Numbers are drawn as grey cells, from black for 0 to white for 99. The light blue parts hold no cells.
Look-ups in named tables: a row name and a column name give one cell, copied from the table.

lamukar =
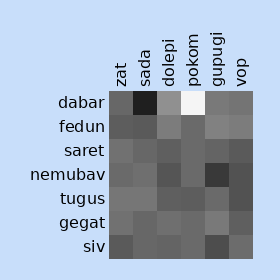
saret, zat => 44
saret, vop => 35
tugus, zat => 46
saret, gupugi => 39
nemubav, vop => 32
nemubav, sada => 43
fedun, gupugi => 50
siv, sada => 40
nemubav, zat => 41

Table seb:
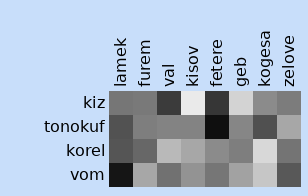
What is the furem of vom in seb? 65
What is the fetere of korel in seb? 54
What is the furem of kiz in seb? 47
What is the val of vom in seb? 44
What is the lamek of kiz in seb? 46
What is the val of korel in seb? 72
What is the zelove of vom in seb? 34
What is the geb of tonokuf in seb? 52
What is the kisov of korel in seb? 65
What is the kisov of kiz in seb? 91
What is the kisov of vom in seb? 57
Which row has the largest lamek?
kiz

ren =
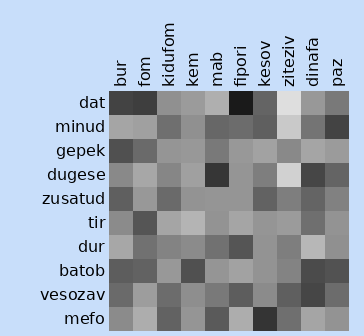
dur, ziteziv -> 49
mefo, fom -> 67
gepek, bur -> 31
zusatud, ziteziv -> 49
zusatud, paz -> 50
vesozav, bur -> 41
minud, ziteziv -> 78
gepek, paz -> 60
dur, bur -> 65
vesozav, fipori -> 36
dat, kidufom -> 56
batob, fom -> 38
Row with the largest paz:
gepek

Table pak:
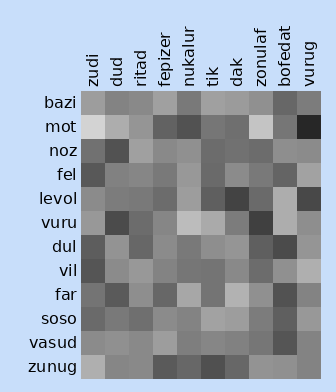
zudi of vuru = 59
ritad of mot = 58
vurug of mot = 15
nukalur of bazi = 47
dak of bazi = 60
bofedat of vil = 56
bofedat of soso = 37
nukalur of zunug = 40
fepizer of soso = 54
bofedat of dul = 29
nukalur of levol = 61
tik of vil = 45
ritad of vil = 59

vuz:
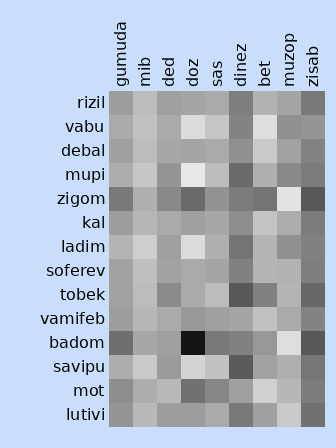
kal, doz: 62
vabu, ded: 66
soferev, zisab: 49
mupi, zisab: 48
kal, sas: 65
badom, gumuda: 43
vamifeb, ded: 66
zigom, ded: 53
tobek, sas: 73
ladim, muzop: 56
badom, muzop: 86
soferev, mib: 74
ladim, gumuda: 70
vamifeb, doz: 59
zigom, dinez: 48

